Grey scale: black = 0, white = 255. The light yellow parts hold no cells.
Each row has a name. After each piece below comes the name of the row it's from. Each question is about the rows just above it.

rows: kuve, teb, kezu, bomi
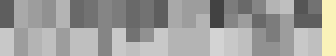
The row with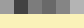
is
kuve
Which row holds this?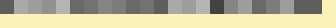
teb
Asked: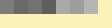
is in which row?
teb
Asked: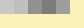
kezu
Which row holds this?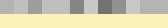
kezu

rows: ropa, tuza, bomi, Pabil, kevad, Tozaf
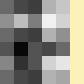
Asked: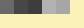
Tozaf
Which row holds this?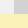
tuza
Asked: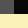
Pabil

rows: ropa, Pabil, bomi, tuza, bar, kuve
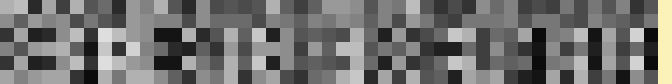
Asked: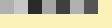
kuve
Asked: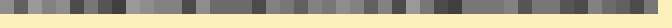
Pabil
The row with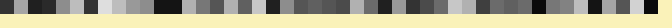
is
bar
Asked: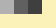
ropa
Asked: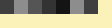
tuza

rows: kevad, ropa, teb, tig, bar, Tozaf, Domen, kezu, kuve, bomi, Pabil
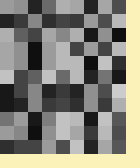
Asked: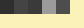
ropa
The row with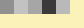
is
bomi

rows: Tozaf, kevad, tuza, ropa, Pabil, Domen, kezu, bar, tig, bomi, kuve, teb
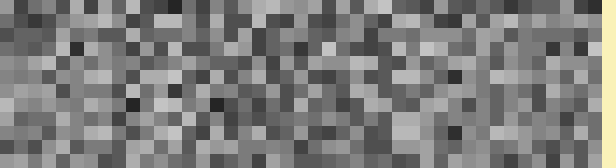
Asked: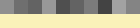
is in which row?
teb
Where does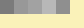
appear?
kevad
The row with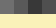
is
Tozaf
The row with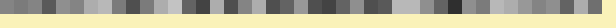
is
bomi

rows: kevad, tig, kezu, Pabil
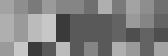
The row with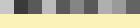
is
Pabil
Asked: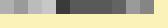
tig

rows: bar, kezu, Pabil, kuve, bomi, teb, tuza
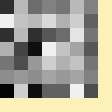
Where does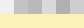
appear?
kezu
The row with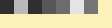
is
Pabil
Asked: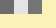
Pabil
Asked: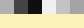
kuve
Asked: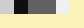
tuza
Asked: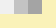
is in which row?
kuve

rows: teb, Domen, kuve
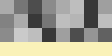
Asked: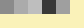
teb
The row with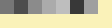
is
teb
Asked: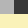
Domen
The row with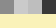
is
kuve

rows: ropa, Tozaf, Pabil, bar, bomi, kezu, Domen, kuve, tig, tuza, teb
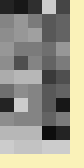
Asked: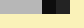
tuza
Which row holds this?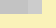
teb
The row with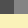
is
bomi
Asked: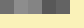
Domen
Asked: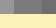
bar
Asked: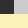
ropa

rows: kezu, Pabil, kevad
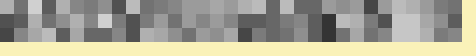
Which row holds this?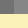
kevad
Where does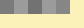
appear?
Pabil
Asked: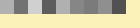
kezu
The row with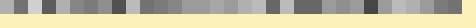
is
kezu
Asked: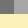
kevad
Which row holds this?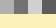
kezu

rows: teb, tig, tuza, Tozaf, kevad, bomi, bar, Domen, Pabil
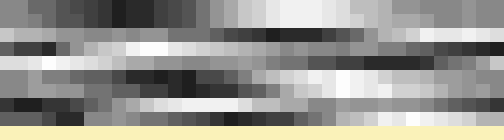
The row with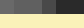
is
bomi
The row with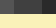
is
kevad
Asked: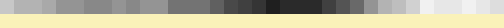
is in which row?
tuza
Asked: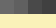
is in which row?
Tozaf
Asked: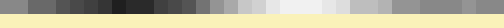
teb

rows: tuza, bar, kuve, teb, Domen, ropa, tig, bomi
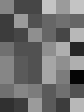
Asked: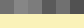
tig
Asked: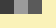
bomi
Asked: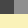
kuve
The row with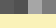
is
ropa
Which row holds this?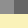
kuve
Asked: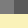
tig

